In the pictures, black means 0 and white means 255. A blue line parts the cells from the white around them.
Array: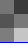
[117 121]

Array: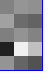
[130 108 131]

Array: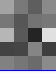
[163  86  36  62]

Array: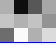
[176 177 176]

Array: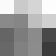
[250 134 139  59]

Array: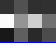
[ 49 148  41]
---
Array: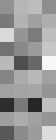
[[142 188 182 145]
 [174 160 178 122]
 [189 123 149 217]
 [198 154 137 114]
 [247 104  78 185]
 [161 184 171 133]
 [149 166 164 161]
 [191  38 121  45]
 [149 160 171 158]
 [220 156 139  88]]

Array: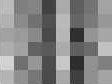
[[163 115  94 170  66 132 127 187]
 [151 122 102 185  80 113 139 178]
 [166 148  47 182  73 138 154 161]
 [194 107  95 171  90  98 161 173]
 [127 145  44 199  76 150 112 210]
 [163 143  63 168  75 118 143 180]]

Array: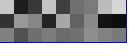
[[214 187 123 112  62 196  57  30 199]
 [ 14  19 137  98 167  36 134 152  50]
 [122 130 142 113 107 124 111  81 129]]

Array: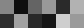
[[178  42 153 100  14 134]
 [154 206  22  40 161  45]]

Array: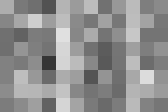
[[138 126 187 152 113 188 155 180  82 111 121 173]
 [119 163 189 119 162 119 138 189 157 207 167 134]
 [116 116 199 143 116 171 135 224 121 124  98 112]
 [146 126 159 117  92 113 157 214 116 127 149 111]
 [125 108 189 116  89 136 187 212  53 141 122 129]
 [147 220 168 111 148  84 158 172 106 152 190 129]
 [155 172 180 107 125 116 135 195 170 182 183 140]
 [118 130 186 124 106 122 164 213  98 159 139 124]]

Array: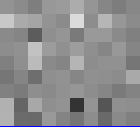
[[135 125 134 149 172 155 152 126 139 147]
 [139 151 182 141 219 139 147 164 170 200]
 [128 138 153 153 122 149 143  92 133 138]
 [133 152 134 143 157 144 156 194 145 141]
 [118 145 145 141 181 133 138 187 143 128]
 [169 140 143 144 134 146 143 110 133 118]
 [131 122 134 141 150 145 138 142 123 129]
 [142 144  85 148  51 147 143 168 101 177]
 [128 138 105 141 117 132 153 106 107 178]]

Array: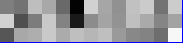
[[204 115 203 193 145 166 209   3 105 168 190 115 126]
 [163 133 170 191 147 164 140  25 131 201 124  79 209]
 [247 110 131 136 154 191 182 191 171 201 174 168  86]]

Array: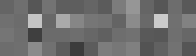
[[ 89 109  86 101 150 124  91 101  94  94 115  86 111 101]
 [130 112 203 105 139 100 115 118 134 170 104 196 108 112]
 [103 111  87  89 113 110  96 103 110 107 107  63 110 117]
 [ 85 114  97  83 128 119 125  92  60  92 113 139 111 109]]

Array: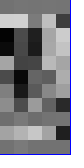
[[116 117 116 117 114]
 [ 61 191 123 209 208]
 [204 166  31  75   3]
 [195 168  27  72  11]
 [165 185  69  67 165]
 [173  94 101   8  75]
 [159 136  90  25 127]
 [ 41  98 155  76 141]
 [116 115 109 121 110]
 [ 31 163 199 179 163]
 [114 114 114 122 114]]
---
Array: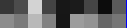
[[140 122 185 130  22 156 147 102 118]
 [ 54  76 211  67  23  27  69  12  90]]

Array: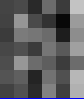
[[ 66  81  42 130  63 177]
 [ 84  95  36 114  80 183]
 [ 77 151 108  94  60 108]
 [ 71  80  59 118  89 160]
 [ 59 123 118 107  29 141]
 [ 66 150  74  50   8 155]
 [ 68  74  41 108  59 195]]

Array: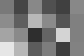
[[230 183  92 125  61 130]
 [164 138  46 100 212 128]
 [140  95 184 138  84 128]
 [121  69 136  80  64 136]]

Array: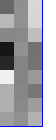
[[158 144 178]
 [175 137 157]
 [175 134 119]
 [239 132 153]
 [ 39 132 115]
 [ 21 145 114]
 [136 137 189]
 [184 145 213]
 [104 143 215]]

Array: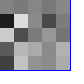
[[ 64 194 146 139 171]
 [ 91 183 170 138 177]
 [203  78 123 151 116]
 [ 28 221 138  73 124]
 [130 122 134 120 136]]

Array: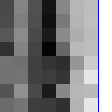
[[107 117  61  59  48 179 231]
 [ 84 144  74  27 136 182 186]
 [113 115  65  61  53 178 230]
 [115 112  64  52  46 150 204]
 [ 49 131  68   4 103 185 189]
 [ 87 139  73  27 138 174 188]
 [ 75 127  79  16 121 180 191]
 [ 73 132  80  21 135 182 189]]

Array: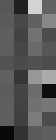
[[  9  51  90  95]
 [ 95  64 124  76]
 [ 95  67 113 119]
 [ 93  69 108  14]
 [ 96  54 151 170]
 [ 82  75  81  76]
 [ 94  71 106  87]
 [ 95  67 114  76]
 [ 91  72  97 136]
 [ 88  33 211  99]]
